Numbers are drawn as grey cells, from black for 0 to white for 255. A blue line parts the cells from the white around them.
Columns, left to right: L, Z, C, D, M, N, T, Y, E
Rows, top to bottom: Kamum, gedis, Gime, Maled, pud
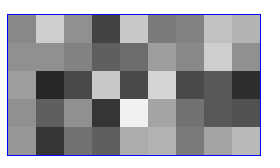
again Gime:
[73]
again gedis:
[144]
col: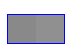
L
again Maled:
[144]

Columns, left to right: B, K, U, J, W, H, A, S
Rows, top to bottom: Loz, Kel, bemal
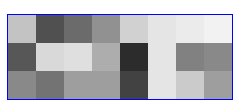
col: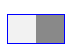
S
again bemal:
[158]

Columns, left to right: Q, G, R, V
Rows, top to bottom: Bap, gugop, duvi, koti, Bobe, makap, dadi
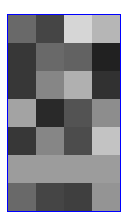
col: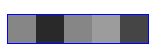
G
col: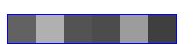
R
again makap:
[156]
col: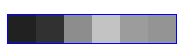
V
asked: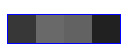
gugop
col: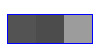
R

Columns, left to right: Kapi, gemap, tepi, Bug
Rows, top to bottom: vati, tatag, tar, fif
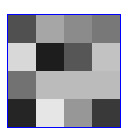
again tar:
[187]
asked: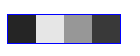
fif

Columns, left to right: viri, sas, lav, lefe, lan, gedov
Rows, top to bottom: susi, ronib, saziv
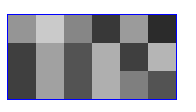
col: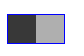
lefe
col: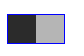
gedov
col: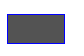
lav
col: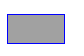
sas
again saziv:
[83]
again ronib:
[63]

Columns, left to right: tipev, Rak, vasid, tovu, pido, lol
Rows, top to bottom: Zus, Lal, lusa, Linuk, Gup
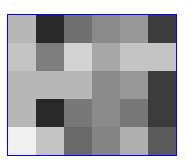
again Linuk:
[120]
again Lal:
[196]
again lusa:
[183]
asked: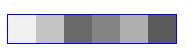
Gup

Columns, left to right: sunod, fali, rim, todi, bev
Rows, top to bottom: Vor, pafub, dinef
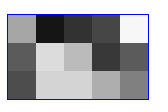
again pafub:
[91]
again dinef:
[212]
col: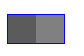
bev

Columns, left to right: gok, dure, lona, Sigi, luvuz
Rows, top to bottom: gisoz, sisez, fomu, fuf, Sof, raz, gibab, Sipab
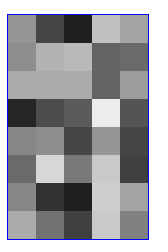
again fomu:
[171]
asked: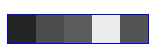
fuf
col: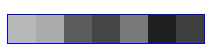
lona
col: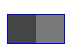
lona
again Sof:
[69]

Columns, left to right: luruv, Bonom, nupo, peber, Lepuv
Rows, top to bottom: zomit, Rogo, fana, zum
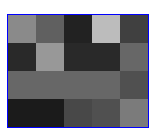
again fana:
[103]
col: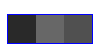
peber
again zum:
[27]
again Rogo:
[41]
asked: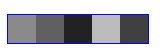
zomit

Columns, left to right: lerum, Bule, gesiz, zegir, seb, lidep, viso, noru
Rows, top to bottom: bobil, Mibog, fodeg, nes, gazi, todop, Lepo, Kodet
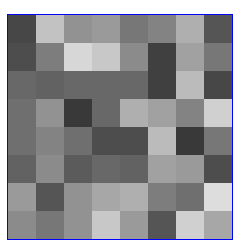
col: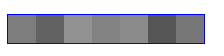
Bule
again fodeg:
[104]
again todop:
[98]

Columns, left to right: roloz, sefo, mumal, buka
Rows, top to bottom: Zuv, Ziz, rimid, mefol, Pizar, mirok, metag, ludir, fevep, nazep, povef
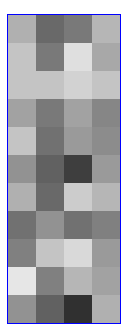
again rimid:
[196]
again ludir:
[113]
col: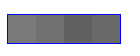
sefo
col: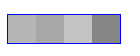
buka

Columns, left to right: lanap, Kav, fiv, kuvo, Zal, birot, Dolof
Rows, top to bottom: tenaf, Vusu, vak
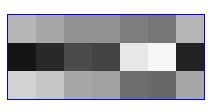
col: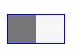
birot
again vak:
[167]

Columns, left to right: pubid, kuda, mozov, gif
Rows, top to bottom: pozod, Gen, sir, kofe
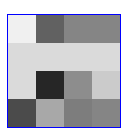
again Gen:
[218]
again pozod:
[133]
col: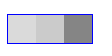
gif
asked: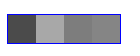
kofe

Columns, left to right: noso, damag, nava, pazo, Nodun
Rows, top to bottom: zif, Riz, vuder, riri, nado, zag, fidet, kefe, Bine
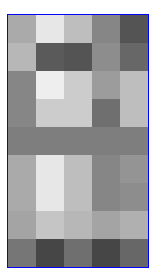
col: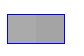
noso
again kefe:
[164]
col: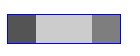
nava
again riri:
[204]
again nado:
[126]

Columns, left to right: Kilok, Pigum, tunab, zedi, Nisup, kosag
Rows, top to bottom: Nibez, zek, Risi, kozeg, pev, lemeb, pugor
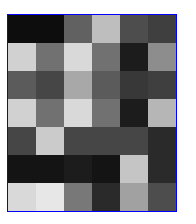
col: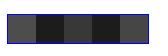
Nisup
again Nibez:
[13]
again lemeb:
[20]
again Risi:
[91]
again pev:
[70]
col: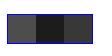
Nisup
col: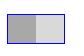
tunab

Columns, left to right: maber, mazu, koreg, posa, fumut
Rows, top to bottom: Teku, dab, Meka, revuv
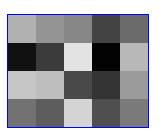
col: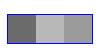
fumut
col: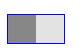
koreg
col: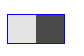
koreg

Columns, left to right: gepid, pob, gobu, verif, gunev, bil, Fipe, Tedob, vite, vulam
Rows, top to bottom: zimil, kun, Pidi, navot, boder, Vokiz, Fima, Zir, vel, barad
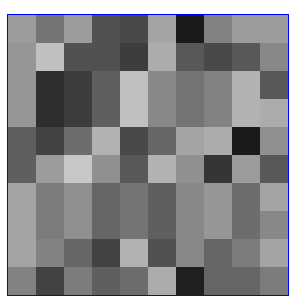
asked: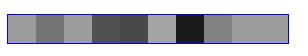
zimil
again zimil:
[156]
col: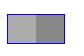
bil
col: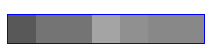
Fipe
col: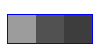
gobu

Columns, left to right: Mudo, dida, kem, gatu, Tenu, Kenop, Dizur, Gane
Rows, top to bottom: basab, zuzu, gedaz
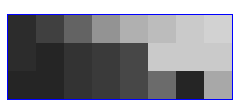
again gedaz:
[37]
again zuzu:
[202]

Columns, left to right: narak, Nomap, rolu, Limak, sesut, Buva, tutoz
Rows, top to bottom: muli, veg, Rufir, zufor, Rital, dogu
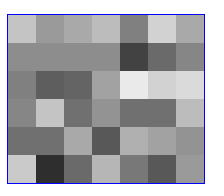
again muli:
[169]
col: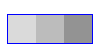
tutoz
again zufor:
[112]
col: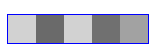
Buva
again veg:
[141]
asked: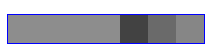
veg

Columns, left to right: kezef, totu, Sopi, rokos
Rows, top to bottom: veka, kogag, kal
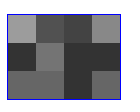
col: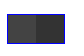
Sopi
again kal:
[102]
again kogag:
[51]
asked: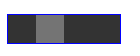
kogag
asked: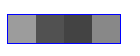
veka
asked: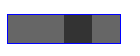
kal

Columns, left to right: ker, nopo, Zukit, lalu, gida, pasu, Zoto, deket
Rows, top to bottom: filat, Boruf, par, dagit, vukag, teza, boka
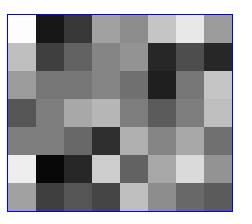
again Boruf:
[39]
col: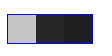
pasu
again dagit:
[125]
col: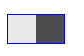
Zoto
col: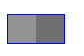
gida
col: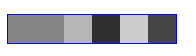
lalu

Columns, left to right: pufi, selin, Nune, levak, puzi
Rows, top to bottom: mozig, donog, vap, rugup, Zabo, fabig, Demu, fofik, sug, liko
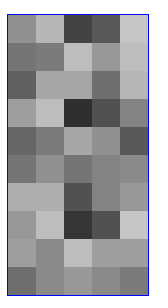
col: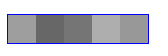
pufi
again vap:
[166]
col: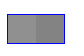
levak
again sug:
[158]
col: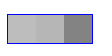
puzi

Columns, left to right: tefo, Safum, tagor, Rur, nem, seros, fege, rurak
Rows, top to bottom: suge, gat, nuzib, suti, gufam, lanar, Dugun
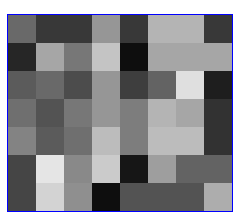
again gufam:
[188]
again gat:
[166]
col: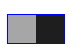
rurak
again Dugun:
[83]
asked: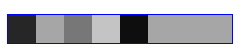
gat
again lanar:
[99]
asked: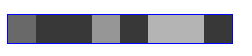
suge

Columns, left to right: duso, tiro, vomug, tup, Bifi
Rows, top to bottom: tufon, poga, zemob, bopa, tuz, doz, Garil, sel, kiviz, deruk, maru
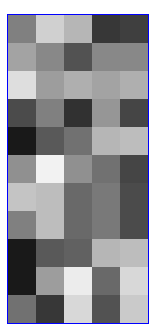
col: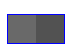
tup
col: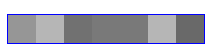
tup
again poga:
[136]
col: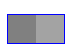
duso
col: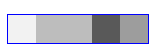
tiro
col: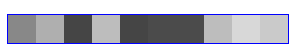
Bifi

